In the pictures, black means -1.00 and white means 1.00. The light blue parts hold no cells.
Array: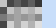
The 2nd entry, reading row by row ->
-0.46
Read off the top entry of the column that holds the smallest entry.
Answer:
-0.57
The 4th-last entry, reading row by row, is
0.29
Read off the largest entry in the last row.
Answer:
0.75
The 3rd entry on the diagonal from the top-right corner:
0.18
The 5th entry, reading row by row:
-0.26
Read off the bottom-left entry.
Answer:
-0.46

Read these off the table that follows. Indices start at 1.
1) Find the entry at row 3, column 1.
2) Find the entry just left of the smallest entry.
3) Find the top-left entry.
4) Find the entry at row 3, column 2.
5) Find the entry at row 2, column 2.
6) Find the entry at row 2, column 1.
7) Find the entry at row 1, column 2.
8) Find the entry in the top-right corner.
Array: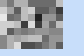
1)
0.82
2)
0.28
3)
0.28
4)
-0.15
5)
0.28
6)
0.62
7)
-0.05
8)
0.49

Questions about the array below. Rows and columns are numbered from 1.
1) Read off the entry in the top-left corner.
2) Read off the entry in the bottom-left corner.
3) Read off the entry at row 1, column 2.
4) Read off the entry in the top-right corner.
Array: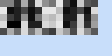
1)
0.02
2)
-0.42
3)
0.02
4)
-0.42

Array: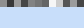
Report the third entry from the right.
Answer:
-0.33
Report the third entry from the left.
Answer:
0.22
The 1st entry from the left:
0.12
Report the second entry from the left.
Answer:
-0.56

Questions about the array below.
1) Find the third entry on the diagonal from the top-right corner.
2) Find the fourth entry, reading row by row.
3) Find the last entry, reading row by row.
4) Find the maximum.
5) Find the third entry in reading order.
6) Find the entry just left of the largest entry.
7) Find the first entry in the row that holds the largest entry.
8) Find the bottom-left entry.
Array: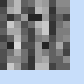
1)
-0.48
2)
-0.24
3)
-0.24
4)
0.69
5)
0.44
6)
-0.72
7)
-0.24
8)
-0.48

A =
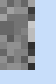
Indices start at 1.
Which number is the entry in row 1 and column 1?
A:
0.13
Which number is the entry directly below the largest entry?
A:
0.47
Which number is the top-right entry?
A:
0.26
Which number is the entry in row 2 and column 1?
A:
-0.09
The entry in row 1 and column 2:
-0.19
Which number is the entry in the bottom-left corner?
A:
0.02
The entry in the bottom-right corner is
-0.63
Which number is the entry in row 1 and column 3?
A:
0.02
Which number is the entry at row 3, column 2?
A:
-0.09
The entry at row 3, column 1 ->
0.26

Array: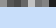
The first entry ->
0.15
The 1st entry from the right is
-0.76
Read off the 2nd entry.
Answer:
-0.32

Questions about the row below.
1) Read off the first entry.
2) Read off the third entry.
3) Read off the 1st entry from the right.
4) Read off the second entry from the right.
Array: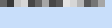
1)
-0.19
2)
0.55
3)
0.30
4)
-0.08

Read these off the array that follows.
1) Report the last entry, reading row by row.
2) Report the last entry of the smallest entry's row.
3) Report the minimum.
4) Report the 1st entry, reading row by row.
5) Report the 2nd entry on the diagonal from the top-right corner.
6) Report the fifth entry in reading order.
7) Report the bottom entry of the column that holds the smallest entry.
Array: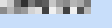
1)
0.42
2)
-0.05
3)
-0.62
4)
0.76
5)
-0.37
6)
-0.05
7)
0.20

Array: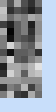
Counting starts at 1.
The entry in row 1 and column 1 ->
0.21
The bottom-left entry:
-0.02
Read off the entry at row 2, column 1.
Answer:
0.53
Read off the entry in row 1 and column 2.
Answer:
-0.37
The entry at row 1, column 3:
0.33
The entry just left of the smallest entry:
0.33
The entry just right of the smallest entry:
-0.26
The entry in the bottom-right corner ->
-0.15
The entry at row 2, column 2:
-0.62
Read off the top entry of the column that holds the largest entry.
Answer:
-0.15
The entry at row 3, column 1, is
0.43
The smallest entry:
-0.97
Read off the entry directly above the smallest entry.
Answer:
-0.75
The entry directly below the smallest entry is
-0.87
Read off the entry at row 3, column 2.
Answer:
-0.15
